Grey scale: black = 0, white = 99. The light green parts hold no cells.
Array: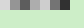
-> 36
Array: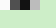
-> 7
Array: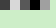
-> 34
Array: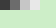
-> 77
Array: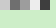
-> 61
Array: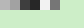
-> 24
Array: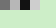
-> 7
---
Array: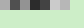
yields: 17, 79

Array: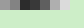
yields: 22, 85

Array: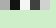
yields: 95, 95

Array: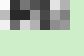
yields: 59, 97

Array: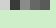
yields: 54, 81

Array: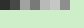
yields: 47, 77

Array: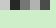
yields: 46, 78

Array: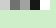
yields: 63, 99

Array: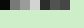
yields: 82, 82

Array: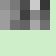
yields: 25, 79
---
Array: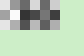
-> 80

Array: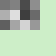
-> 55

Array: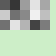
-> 65

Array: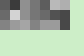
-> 68

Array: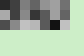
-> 44

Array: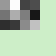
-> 30

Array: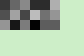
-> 68
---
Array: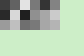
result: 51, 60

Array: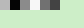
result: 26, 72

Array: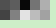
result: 68, 26

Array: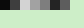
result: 36, 4

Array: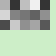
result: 20, 29

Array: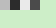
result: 29, 73

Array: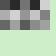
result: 81, 40

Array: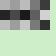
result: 23, 73
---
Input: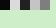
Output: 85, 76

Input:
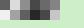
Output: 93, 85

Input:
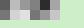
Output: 87, 82

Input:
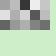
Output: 92, 87

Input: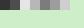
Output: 89, 80

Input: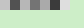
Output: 86, 76

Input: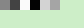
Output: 97, 82

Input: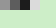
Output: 85, 58

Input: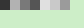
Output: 87, 78

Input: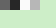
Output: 97, 71
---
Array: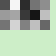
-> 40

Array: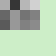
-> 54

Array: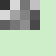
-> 28

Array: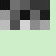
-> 64

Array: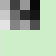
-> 30

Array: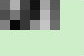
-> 42
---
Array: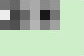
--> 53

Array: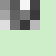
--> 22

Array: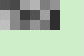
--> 40

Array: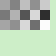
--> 84

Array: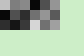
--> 22

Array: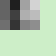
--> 51
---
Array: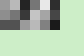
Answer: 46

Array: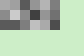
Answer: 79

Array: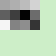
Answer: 24

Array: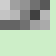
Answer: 71

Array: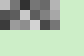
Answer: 36

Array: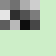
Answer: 18

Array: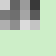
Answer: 43

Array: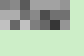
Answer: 67

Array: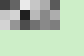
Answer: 82
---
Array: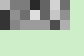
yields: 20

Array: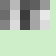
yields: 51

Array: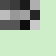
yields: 33

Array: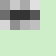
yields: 83

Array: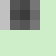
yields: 75

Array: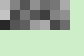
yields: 15
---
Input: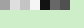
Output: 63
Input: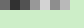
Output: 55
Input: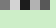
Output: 47
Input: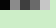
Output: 41
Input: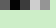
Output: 36
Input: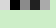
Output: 54
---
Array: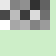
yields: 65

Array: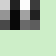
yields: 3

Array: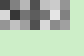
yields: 75

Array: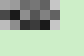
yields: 55

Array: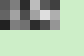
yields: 49

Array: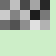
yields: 32
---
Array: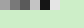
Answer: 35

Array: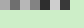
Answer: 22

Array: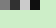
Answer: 19

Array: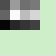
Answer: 15

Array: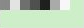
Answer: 31

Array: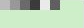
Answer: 37

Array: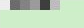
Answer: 42

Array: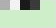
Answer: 23
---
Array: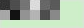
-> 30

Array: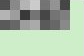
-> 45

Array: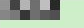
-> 35

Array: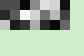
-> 72

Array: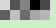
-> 65

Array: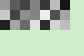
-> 31

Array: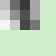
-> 31
